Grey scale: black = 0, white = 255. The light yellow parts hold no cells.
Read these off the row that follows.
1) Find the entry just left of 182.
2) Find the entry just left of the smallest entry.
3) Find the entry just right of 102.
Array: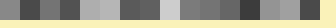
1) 174
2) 102
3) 60
